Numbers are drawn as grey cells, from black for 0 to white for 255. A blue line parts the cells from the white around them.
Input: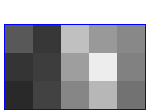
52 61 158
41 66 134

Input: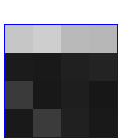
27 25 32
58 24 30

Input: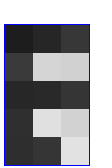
58 213 209
39 41 53

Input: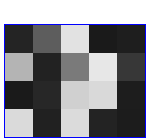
180 34 122
26 39 208

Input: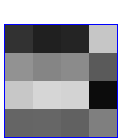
146 133 139
199 214 211

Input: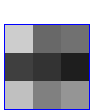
63 51 30
192 128 149
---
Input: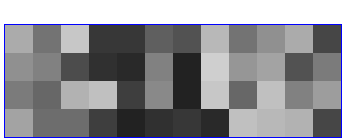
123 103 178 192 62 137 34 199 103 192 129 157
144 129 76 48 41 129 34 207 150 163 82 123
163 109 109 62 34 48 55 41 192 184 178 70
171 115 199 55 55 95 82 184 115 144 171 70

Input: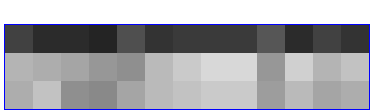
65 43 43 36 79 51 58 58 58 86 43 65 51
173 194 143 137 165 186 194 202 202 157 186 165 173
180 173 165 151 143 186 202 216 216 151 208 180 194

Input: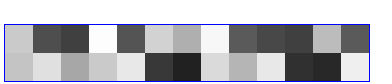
196 224 167 202 232 56 33 218 181 232 48 40 239
202 78 64 253 84 210 175 247 90 72 64 188 90

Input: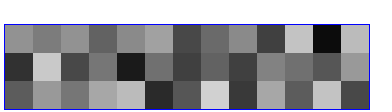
49 201 72 118 26 112 64 98 64 130 112 86 153
92 153 118 167 187 42 86 209 57 167 92 195 72
146 124 146 98 138 161 72 106 138 64 195 12 187

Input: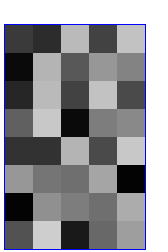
3 144 125 111 172
10 180 88 151 131
38 186 66 194 74
50 50 180 74 200
58 44 186 66 194
82 206 25 104 158
96 200 10 125 137
151 117 111 165 3

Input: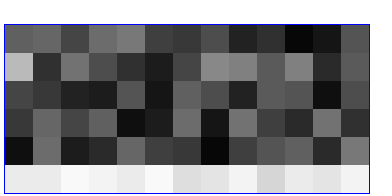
15 108 28 42 102 63 56 7 63 84 96 42 120
56 102 69 96 15 28 108 21 114 63 42 114 48
69 56 34 28 84 21 96 77 34 90 84 15 77
96 102 69 108 120 63 56 77 34 48 7 21 84
186 48 114 77 48 28 69 136 128 90 128 42 90
235 235 249 243 235 249 222 228 243 214 235 228 243

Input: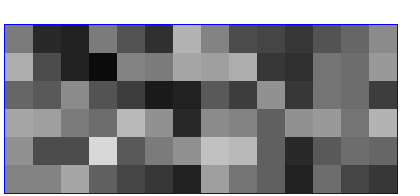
102 89 139 83 61 26 33 89 61 145 55 116 109 61
123 41 33 123 83 48 179 131 76 69 55 83 102 139
131 131 166 96 69 55 33 159 116 96 33 109 69 55
145 76 76 216 89 123 145 193 185 96 41 89 109 102
166 159 123 109 185 145 41 139 131 96 145 153 116 179
173 76 33 11 131 123 166 159 173 55 48 116 109 153

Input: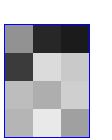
59 219 201
146 39 27
181 233 160
189 174 207
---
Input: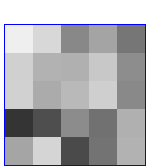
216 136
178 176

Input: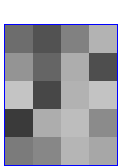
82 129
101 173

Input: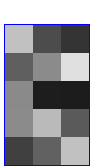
76 52
139 224

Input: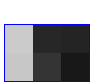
39 36
52 24

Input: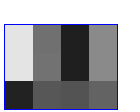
112 31
114 31

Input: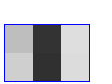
51 222
48 220

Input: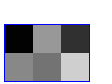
152 48
115 207

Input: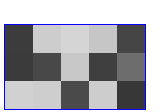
205 213
72 200
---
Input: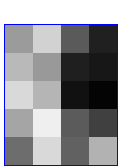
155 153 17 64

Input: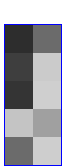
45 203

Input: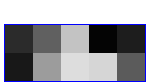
43 156

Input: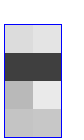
220 63

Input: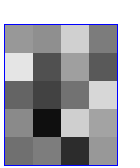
152 80 114 163

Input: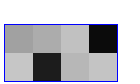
161 28
